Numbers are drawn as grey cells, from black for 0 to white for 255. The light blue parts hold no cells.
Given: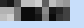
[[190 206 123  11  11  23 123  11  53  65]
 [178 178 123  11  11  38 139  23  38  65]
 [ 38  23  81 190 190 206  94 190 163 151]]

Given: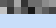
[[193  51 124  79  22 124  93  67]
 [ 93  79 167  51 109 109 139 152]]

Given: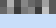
[[104 146  57 120 134  57 192  88]
 [ 88 176  73 134 104  88 160  88]]

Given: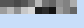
[[156 185 143 199 215  30  43  18 156 130 101]
 [ 85  85  73  85 114 185 114 101 143 130 172]]

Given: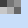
[[199 175 102]
 [ 62 117 146]]

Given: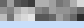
[[188 118 201 216 228  88  88 103 159 132 103  45]
 [147 132 175 201 188 132 118 159 147 147 132 103]
 [103 159  88  75  59 175 175 159 118 132 175 216]]
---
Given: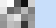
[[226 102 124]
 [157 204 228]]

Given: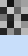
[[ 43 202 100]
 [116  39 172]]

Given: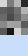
[[ 94  84 112]
 [106  74 103]]

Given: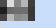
[[ 30 106 110]
 [ 69 183 139]]

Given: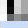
[[244  16 207]
 [251 102 144]]

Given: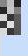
[[ 39 197 127]
 [214  53  91]]

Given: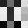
[[238  42 238]
 [233  45 233]]

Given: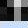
[[ 29   5 140]
 [ 17  12 139]]
